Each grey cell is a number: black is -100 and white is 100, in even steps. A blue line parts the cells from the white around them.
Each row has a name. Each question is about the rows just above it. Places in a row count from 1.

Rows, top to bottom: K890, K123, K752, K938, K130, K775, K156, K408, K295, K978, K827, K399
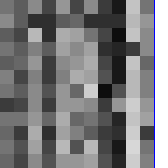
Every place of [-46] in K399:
2
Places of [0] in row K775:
1 3 5 11
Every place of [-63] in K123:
3 4 7 8 9
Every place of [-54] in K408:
1 4 8

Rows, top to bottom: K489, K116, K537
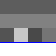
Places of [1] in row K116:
1 2 3 4
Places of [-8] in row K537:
4
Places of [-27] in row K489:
1 2 3 4

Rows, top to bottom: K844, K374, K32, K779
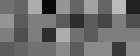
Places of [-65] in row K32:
4
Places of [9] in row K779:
5 7 8 10
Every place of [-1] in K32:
1 3 8 9 10
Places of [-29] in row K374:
2 5 7
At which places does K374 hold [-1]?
3 4 9
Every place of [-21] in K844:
2 6 8
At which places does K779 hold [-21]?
2

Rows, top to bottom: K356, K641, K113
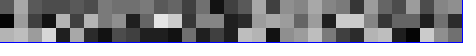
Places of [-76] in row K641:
10 17 24 31
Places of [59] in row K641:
13 25 26

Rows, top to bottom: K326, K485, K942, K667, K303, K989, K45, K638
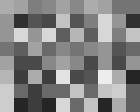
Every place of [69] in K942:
2 4 8
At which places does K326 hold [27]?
2 5 8
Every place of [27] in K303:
1 5
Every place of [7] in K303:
4 6
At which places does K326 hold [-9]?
9 10
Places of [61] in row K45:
1 9
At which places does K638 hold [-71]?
2 4 8

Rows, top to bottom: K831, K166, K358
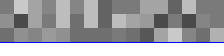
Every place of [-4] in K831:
1 9 10 15 16
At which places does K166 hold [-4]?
4 13 16
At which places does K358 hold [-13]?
1 6 7 8 10 15
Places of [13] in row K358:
2 5
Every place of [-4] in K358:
9

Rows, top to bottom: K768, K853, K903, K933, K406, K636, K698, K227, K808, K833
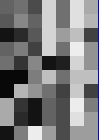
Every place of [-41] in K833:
5
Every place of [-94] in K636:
1 2
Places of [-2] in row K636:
3
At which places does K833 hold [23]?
4 6 7

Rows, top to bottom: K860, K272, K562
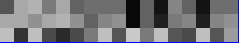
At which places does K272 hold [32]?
1 2 4
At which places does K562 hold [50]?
1 3 8 12 15

